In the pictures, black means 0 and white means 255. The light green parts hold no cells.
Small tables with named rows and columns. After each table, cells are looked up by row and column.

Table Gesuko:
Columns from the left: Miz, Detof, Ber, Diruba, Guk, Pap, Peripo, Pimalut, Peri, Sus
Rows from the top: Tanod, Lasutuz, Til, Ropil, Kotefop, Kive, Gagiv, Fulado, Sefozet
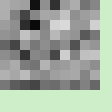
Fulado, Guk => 139
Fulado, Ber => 187
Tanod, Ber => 160
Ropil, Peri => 89
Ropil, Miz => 147
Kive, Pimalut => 130
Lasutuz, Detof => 129
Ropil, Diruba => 167
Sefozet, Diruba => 69
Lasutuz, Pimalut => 144

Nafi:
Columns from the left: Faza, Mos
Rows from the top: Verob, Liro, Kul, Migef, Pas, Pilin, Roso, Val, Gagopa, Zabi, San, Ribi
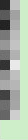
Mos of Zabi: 162
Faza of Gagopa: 170
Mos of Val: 191
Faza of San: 110
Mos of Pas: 195
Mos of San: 165
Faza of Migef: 120
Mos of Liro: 161
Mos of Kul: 171
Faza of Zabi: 66
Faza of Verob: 40
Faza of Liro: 90
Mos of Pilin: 177
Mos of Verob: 193
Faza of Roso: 51
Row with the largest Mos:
Roso

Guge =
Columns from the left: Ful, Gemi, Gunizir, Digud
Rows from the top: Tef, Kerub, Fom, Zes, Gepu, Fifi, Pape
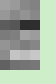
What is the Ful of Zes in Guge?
123
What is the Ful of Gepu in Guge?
148
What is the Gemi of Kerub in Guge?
137
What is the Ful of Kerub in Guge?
151
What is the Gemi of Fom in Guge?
86
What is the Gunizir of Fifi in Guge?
189

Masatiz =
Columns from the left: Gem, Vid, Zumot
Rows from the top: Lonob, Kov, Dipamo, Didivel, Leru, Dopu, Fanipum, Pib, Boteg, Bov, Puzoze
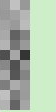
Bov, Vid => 125
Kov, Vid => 162
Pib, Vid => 86
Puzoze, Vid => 100
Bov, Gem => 192
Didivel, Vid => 98
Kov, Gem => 153
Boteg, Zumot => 156
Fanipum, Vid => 81
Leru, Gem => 180
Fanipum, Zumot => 150
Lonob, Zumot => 152
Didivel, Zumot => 130
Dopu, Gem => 79

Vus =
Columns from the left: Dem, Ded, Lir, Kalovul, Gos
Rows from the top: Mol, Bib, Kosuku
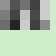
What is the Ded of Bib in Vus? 68
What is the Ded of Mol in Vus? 83
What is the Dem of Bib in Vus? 124
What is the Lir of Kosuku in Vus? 204
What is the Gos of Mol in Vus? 205
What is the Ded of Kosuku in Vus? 36
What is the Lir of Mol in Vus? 113
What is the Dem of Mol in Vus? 146
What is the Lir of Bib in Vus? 193
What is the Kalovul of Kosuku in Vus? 64
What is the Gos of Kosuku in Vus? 138
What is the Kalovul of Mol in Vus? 65
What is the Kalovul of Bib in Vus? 72
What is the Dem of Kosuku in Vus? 109
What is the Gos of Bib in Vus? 205
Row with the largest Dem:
Mol

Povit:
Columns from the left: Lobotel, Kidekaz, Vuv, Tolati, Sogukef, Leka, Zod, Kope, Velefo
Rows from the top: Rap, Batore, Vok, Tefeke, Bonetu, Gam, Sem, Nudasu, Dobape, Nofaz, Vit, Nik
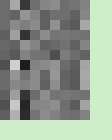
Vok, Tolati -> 139
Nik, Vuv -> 43
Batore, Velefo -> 134
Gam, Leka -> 79
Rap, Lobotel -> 108
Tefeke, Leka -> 116
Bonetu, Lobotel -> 104
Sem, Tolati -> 131
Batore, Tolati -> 131
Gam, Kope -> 109
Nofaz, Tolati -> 109
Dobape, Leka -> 142

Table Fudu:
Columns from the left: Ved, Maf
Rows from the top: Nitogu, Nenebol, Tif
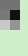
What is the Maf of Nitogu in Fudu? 115
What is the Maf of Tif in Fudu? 148
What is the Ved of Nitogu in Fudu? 114
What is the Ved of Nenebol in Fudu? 120
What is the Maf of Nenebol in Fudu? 17
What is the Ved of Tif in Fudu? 200
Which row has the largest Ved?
Tif

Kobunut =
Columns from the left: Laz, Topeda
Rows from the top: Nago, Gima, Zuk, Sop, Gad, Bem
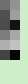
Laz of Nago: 111
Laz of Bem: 67
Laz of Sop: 124
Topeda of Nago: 146
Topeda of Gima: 159
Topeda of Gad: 193
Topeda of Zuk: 19
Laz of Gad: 175
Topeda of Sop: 167
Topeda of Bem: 2
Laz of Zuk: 75
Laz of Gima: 79
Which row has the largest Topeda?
Gad

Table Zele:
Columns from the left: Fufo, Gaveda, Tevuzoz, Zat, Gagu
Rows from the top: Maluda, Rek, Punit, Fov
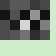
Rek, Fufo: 20
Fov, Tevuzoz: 114
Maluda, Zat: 58
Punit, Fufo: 76
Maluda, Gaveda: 88
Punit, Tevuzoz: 213
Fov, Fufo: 75
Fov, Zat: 45
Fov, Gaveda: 85
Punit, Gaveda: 27
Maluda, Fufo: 64
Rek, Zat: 147
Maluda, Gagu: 72
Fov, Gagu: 78
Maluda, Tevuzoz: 88
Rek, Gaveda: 81
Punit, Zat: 16
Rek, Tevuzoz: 16
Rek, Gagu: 19

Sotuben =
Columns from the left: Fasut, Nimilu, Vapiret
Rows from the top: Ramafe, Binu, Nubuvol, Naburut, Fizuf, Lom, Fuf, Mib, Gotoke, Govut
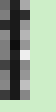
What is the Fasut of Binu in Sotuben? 126
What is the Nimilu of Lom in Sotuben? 32
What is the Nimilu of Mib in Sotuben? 23
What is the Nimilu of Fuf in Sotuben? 25
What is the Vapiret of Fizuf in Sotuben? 150
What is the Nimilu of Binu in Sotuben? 25
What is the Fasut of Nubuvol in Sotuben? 41
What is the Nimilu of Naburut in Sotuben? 25
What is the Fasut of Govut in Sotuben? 58
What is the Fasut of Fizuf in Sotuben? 126
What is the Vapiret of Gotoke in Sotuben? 191
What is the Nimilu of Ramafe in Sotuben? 34
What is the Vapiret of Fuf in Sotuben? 137

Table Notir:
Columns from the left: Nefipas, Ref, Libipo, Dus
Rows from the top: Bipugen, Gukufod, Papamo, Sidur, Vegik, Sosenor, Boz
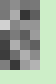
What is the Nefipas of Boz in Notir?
126
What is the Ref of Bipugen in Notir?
141
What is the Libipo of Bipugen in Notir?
117
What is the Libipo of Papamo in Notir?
151
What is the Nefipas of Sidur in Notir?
90
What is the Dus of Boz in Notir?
179
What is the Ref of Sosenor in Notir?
110
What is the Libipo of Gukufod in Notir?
52
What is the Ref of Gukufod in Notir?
172
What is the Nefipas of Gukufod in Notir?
120
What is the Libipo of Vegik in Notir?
118

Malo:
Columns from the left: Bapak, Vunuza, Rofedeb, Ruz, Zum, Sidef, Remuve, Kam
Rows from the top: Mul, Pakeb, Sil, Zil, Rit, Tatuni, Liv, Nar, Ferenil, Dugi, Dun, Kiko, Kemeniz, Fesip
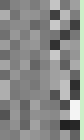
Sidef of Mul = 196
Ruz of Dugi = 135
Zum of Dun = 125
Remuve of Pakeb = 185
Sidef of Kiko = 137
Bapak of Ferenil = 174
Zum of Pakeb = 131
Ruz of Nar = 127

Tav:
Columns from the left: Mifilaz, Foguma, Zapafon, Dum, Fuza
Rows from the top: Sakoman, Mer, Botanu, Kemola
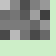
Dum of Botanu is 104
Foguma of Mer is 117
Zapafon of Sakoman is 78
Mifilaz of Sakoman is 194
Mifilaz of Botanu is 124
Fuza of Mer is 62
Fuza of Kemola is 104
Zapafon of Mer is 89
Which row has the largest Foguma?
Kemola

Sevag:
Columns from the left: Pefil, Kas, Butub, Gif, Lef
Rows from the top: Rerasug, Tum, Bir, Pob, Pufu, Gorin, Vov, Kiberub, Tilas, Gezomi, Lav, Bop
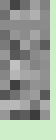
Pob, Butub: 140
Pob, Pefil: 108
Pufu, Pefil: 122
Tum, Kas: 171
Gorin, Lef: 147
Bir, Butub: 139
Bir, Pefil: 139
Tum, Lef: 140
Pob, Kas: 149
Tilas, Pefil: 150
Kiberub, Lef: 145
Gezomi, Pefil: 85
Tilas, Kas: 63
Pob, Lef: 136
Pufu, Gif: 129
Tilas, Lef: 143
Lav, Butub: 169

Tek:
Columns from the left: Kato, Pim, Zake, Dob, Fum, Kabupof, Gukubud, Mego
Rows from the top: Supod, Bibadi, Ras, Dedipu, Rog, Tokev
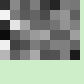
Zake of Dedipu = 128
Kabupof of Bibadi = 134
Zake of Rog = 81
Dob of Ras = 105
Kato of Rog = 239
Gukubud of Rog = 127
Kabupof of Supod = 36
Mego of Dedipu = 158
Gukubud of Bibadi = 149
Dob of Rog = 124

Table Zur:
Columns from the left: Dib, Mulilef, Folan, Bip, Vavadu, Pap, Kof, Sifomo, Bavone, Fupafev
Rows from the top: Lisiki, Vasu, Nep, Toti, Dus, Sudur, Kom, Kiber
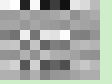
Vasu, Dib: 156
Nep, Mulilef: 166
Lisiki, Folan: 34
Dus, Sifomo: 178
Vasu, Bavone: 164
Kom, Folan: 86
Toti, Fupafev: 147
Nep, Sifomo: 168
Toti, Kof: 252
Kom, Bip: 209
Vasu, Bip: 157
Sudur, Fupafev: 145
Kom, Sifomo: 185
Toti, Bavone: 127
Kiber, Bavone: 173
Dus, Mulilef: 198
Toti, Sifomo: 130
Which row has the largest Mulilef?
Lisiki

